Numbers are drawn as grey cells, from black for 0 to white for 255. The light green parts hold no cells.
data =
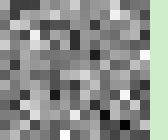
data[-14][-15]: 178
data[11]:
[125, 126, 91, 220, 159, 168, 133, 234, 97, 144, 12, 183, 138, 123, 84]
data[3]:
[160, 116, 68, 240, 87, 165, 144, 46, 153, 147, 120, 109, 167, 179, 52]
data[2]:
[108, 207, 192, 125, 65, 80, 80, 146, 140, 56, 146, 127, 131, 176, 132]
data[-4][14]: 76
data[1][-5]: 126
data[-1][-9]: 251
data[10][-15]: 100
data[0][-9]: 160
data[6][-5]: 184
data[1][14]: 73
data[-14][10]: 157
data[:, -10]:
[136, 206, 80, 165, 85, 117, 108, 81, 81, 25, 132, 168, 90, 90]
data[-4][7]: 108
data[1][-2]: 135
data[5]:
[125, 110, 171, 146, 115, 117, 123, 118, 132, 29, 124, 164, 157, 130, 249]
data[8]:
[170, 119, 156, 169, 133, 81, 108, 55, 151, 189, 107, 149, 152, 93, 48]
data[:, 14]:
[119, 73, 132, 52, 100, 249, 159, 141, 48, 114, 76, 84, 195, 75]
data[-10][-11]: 184
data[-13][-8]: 160
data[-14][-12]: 64
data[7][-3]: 179
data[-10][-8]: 45
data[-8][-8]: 136
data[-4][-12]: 194
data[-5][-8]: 94
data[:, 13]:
[114, 135, 176, 179, 91, 130, 189, 112, 93, 59, 201, 123, 118, 80]
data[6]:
[150, 57, 164, 150, 156, 108, 116, 136, 151, 119, 184, 97, 110, 189, 159]
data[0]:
[178, 64, 62, 64, 159, 136, 160, 204, 132, 150, 157, 209, 95, 114, 119]

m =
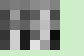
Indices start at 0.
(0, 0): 115
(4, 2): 27
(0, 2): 120
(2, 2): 97
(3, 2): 25
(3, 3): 95

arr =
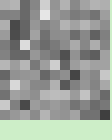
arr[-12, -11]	173
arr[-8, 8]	135
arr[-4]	[137, 216, 161, 136, 135, 177, 88, 129, 150, 132, 168]
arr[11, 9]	114
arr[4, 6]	140
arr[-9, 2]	99
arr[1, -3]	131
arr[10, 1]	128
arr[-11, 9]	115
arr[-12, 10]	175
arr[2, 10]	142
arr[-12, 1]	180
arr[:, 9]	[179, 115, 160, 97, 173, 94, 161, 136, 132, 142, 108, 114]
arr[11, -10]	152
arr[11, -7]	180
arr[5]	[130, 103, 102, 151, 129, 116, 80, 146, 106, 94, 161]
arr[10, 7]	116
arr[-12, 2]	105
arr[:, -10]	[180, 130, 73, 76, 96, 103, 157, 146, 216, 161, 128, 152]
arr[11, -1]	63
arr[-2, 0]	201
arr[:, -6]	[148, 153, 143, 141, 122, 116, 206, 130, 177, 188, 155, 151]
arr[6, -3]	172
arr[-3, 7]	155
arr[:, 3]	[134, 142, 150, 162, 129, 151, 121, 152, 136, 143, 156, 139]
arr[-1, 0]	138
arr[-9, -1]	128
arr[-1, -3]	113
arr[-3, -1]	106
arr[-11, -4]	123
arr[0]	[173, 180, 105, 134, 207, 148, 178, 137, 163, 179, 175]
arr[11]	[138, 152, 165, 139, 180, 151, 147, 163, 113, 114, 63]

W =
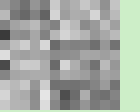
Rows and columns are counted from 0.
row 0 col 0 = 155
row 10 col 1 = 180
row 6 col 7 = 174
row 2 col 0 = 130
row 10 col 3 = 143
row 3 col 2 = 140
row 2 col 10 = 189
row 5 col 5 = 139
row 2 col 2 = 172
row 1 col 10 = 155
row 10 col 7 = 119
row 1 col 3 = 130
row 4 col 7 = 129
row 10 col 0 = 199
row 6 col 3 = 202
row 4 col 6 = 134
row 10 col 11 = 125
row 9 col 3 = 140
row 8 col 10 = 155
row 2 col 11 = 160
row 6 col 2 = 204
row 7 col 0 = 133
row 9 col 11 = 132
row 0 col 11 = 196
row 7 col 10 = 164
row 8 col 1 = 185
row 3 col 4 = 130
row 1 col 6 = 158
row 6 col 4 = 173
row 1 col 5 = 212
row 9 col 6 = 78
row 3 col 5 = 183
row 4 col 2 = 206

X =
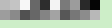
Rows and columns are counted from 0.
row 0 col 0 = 187
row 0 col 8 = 41
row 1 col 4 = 132
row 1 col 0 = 157
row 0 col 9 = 5
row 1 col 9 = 184
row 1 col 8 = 140

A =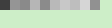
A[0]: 62
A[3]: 182
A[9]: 145

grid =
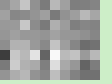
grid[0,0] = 147
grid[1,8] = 184
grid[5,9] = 184
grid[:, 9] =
[132, 166, 131, 134, 114, 184, 125, 113]
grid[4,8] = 109
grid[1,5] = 122
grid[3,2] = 152
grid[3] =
[150, 160, 152, 152, 148, 162, 151, 151, 144, 134]
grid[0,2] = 197
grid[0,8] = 127
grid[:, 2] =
[197, 139, 199, 152, 179, 184, 177, 183]
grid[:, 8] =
[127, 184, 134, 144, 109, 154, 100, 113]
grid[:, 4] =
[123, 159, 122, 148, 137, 100, 127, 134]
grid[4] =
[142, 178, 179, 153, 137, 195, 158, 134, 109, 114]
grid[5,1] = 199
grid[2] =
[153, 154, 199, 140, 122, 175, 156, 127, 134, 131]
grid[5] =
[61, 199, 184, 227, 100, 249, 186, 194, 154, 184]
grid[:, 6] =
[160, 146, 156, 151, 158, 186, 169, 155]
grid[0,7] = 126
